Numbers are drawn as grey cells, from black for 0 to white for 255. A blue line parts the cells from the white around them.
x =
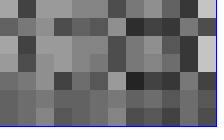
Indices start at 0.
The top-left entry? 165
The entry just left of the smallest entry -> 154
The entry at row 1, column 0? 98
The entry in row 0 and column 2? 154
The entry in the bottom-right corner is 77
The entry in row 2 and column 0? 165
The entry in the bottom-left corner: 98
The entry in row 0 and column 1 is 66
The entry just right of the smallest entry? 66
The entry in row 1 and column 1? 120
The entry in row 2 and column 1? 66
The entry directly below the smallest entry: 98
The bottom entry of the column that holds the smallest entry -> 77
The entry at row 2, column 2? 154
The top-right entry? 196

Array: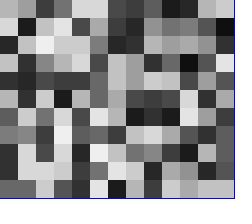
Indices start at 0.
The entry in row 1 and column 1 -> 27
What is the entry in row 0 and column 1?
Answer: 158
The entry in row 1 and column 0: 216
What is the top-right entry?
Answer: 204
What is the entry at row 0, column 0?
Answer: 182
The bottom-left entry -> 104
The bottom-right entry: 194
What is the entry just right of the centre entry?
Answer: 73
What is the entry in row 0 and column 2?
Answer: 61
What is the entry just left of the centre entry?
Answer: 104
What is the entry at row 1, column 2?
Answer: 194
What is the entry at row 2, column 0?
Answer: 39

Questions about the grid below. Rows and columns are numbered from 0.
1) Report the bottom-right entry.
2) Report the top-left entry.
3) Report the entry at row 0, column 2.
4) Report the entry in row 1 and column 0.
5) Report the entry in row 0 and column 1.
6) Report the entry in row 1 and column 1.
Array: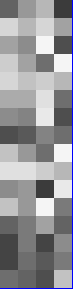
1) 194
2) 99
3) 183
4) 214
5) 152
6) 183

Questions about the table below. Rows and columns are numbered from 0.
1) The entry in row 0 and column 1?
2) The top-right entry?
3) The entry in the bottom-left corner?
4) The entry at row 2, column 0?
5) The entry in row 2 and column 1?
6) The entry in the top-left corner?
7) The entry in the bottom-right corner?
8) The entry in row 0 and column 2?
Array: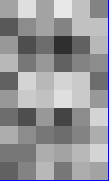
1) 223
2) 131
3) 97
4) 152
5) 78
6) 163
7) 163
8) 163

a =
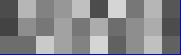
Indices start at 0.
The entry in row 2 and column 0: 109
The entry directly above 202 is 119
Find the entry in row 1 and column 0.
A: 67
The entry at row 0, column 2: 130
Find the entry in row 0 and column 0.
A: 76
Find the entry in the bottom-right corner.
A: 97
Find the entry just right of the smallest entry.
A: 142

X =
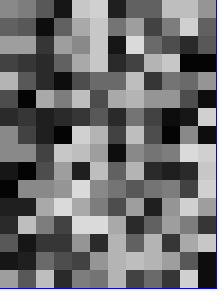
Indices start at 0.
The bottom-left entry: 158
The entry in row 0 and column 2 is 88
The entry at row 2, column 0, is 158
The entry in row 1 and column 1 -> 88
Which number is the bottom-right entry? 13
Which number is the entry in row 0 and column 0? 137
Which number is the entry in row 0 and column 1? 125
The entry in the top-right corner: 149
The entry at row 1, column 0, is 97
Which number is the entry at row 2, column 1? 158
